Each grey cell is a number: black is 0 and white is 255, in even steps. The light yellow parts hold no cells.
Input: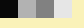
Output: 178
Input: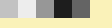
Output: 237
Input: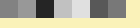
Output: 152
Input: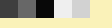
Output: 103
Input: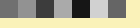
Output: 146
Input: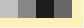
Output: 134
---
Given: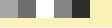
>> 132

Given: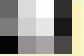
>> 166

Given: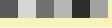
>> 46

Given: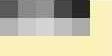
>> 191

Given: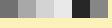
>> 39

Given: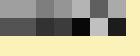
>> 192
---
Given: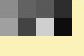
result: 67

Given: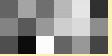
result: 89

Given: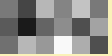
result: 26

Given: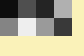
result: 238

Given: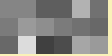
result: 154

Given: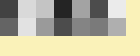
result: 226
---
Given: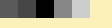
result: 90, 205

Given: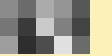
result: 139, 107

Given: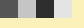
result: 86, 228

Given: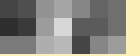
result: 69, 156

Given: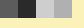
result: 92, 176

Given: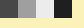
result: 72, 31

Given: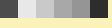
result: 76, 45

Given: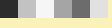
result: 44, 225
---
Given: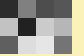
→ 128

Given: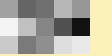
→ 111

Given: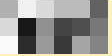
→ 187

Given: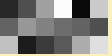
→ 252

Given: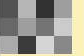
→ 181

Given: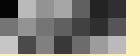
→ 96
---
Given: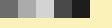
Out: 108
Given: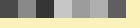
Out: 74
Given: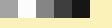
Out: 163
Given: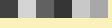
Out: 65
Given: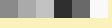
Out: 138
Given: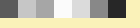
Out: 91
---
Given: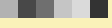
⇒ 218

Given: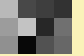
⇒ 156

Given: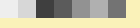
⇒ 146

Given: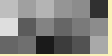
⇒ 140

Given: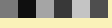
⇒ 196

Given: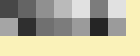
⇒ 225

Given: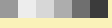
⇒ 111

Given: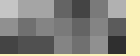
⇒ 68

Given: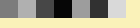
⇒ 157
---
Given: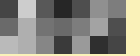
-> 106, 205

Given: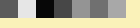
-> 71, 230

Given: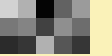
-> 65, 210

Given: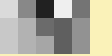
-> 107, 239

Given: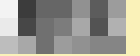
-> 124, 243

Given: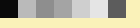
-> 164, 229

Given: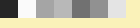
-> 184, 250
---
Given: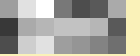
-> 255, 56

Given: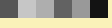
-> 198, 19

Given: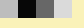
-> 218, 7

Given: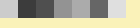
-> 223, 60

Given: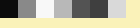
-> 248, 12

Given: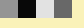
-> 226, 8

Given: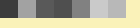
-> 202, 60

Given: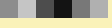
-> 197, 19

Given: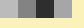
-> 187, 46
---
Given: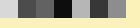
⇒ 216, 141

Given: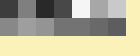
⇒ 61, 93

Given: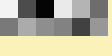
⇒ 243, 151

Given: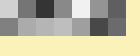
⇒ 209, 107

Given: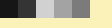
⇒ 22, 123

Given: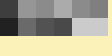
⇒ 62, 203

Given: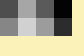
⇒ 78, 44

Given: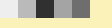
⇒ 238, 110

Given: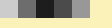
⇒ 204, 152

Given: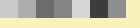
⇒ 202, 142
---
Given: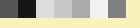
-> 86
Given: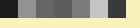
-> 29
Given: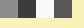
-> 141
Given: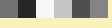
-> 113
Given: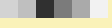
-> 211
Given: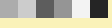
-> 172
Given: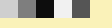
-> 207
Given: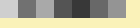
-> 207
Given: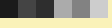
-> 27
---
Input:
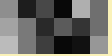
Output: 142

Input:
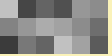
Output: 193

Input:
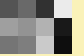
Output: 84

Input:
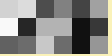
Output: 210

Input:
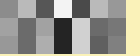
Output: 140

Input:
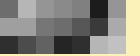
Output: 109

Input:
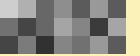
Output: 206
